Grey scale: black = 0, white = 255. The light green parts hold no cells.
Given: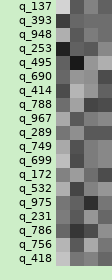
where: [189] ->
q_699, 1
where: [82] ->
q_749, 2
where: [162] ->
q_788, 2
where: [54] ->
q_786, 2

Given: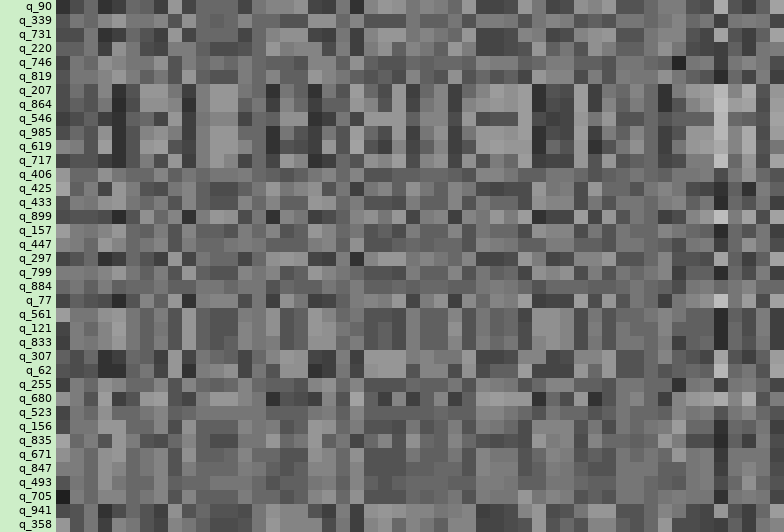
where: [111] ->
q_207, 2
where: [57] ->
q_671, 48
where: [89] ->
q_493, 45
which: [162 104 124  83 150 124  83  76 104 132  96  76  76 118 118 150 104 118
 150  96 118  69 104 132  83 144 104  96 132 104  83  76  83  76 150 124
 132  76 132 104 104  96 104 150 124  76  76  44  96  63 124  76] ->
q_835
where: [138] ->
q_77, 30
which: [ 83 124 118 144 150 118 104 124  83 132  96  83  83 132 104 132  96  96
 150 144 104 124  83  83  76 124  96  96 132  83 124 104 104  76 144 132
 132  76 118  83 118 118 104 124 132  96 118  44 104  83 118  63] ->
q_433

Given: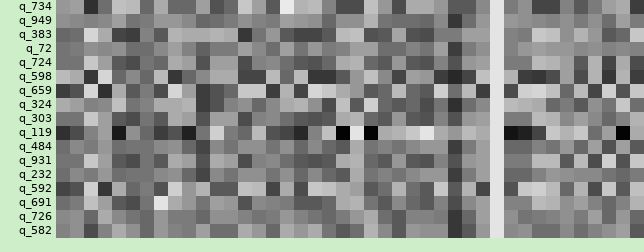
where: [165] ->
q_383, 25
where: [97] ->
q_72, 11
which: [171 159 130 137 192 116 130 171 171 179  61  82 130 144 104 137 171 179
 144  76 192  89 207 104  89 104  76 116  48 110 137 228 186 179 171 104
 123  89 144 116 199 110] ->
q_324

